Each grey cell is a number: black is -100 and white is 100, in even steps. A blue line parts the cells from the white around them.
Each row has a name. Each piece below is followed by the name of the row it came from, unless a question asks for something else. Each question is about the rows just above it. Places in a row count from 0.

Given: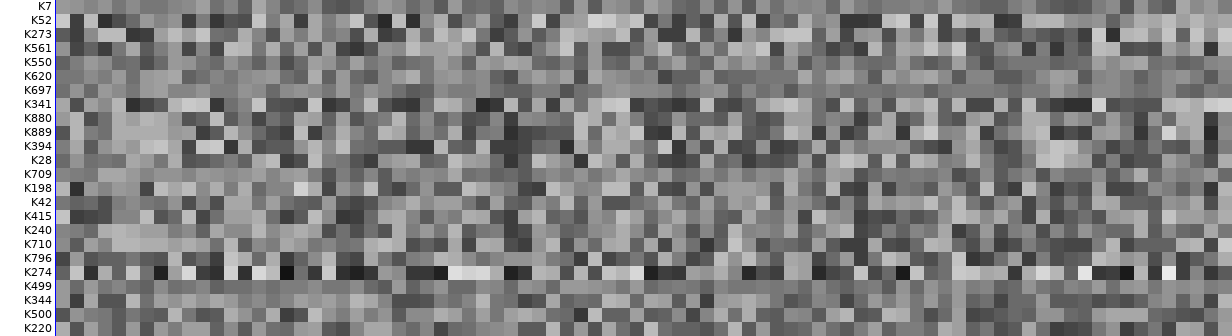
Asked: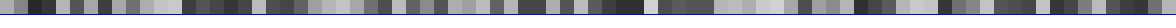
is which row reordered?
K341
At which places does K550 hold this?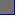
5 20 25 45 57 59 61 65 73 78
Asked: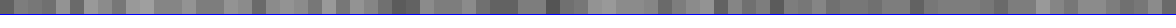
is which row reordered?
K697
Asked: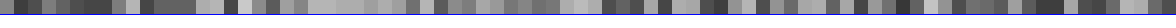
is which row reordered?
K710
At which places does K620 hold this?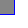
11 23 29 42 57 65 66 74 83
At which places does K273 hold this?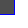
21 24 59 71
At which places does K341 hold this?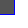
15 23 33 42 59 68 77 78

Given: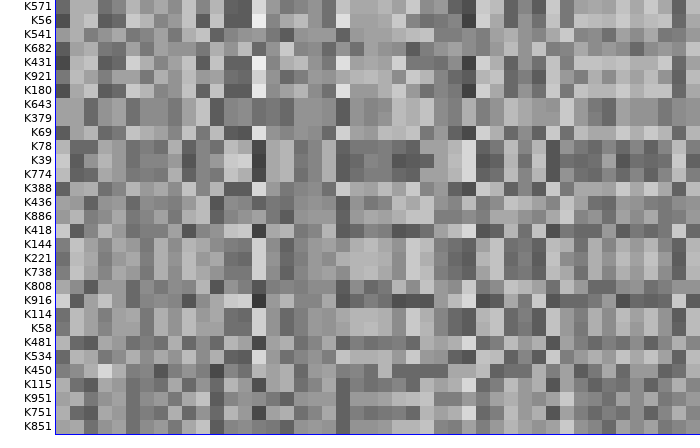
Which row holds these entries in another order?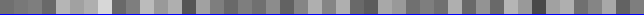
K751
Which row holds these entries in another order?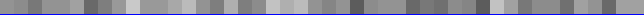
K379

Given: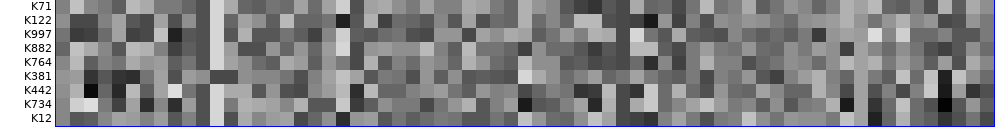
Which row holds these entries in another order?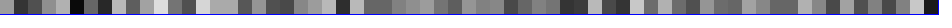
K442
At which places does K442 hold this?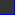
37 41 65
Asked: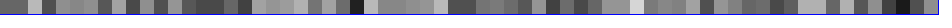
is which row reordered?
K122
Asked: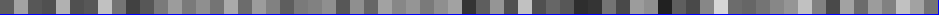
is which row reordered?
K12
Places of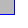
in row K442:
5 20 22 39
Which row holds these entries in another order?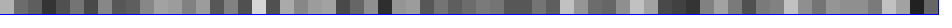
K12

